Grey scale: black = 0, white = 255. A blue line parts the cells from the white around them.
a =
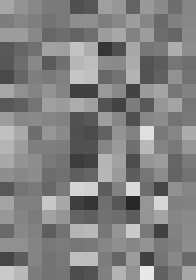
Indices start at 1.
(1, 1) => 166
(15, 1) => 164
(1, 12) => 138
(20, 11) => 232
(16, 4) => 162
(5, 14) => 111
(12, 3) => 141
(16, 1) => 152
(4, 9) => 79
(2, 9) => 135
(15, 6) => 63
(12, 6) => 60
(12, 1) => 168
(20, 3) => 125
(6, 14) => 115
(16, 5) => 149
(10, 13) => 134
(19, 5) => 120
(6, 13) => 146
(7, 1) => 167
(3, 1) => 156
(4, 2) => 102
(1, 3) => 135
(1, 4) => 122
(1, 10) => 99
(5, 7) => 189
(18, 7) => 121
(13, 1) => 142
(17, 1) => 105
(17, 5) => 114
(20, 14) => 165
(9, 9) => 135
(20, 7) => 83
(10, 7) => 75
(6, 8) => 103
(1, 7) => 86
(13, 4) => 110

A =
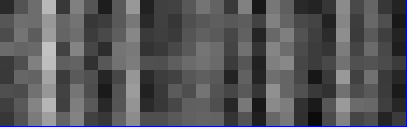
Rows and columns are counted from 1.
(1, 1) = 42
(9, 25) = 131
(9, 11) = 79
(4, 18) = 113
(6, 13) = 66
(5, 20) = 127
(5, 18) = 86
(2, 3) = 109
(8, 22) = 49
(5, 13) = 94
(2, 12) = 64
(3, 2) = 116
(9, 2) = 82
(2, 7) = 55
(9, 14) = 97
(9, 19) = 31
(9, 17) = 52
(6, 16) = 89
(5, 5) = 95
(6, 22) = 72
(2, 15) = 88
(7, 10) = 156
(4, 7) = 70
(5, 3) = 128
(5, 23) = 60
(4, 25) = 125
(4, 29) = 30
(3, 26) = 59
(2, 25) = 134
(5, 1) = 58
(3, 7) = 60
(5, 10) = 124
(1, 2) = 83
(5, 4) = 190
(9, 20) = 103
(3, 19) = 36

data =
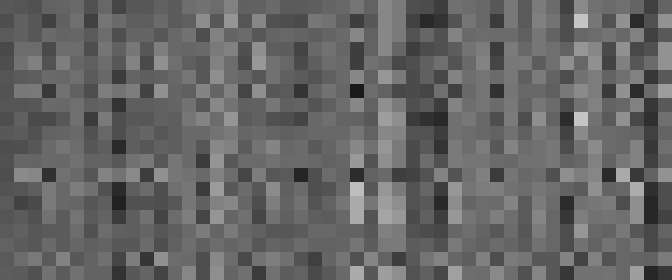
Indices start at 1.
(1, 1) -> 88
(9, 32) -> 41
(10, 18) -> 102
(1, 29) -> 122
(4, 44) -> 74
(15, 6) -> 102
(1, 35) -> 104
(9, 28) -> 158
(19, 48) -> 123
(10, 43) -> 108
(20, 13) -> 104
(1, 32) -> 61
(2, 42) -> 197
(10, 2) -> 91
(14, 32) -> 61
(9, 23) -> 104
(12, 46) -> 129
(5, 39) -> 93
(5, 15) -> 87
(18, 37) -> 101
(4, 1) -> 73
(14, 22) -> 107
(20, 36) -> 137
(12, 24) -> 98
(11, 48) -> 112
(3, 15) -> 78
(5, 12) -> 145
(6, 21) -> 96
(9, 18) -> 91
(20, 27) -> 88
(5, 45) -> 128
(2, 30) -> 66
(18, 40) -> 103
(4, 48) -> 146
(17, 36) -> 88
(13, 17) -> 108
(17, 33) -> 102
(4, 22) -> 68
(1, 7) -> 81
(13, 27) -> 98

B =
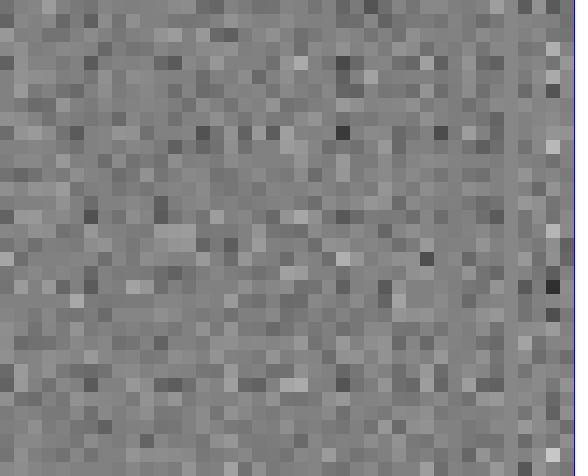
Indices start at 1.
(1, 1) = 114
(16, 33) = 126
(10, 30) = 116
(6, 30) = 129
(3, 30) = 143
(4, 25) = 145
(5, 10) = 129
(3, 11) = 131
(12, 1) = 126
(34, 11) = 125
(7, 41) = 137
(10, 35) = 129
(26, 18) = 128
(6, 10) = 141
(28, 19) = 98
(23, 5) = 118
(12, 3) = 136
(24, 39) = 141
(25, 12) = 98
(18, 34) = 129
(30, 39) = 141
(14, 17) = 118
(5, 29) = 112
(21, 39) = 124
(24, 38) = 139
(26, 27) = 129
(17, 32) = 129
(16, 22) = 166
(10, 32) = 76
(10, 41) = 146
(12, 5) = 152
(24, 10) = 129
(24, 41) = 129
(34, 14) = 147
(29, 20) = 145
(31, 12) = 116
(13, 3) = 113
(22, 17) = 154
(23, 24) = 118
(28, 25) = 84

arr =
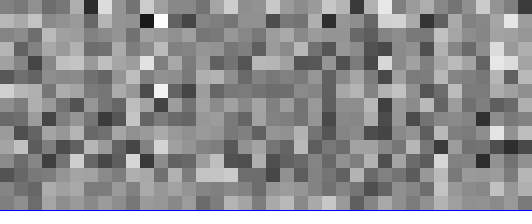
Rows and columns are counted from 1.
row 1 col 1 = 129
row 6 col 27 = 124
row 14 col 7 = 123
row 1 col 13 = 136
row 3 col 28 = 132
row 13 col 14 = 124
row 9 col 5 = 126
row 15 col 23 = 169
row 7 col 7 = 123
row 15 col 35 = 146
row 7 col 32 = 108
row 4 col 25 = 151
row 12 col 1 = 138
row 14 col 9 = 153
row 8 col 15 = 162
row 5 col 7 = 153
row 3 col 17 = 151
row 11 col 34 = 113
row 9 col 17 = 122
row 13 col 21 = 145
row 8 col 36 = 94
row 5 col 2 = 133
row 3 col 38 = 150
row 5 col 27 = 73
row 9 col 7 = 117
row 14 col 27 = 79
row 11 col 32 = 59
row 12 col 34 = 131
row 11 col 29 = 118
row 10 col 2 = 79
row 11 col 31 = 119
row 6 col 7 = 112
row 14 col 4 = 172
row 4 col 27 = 81
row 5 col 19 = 183
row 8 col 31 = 185
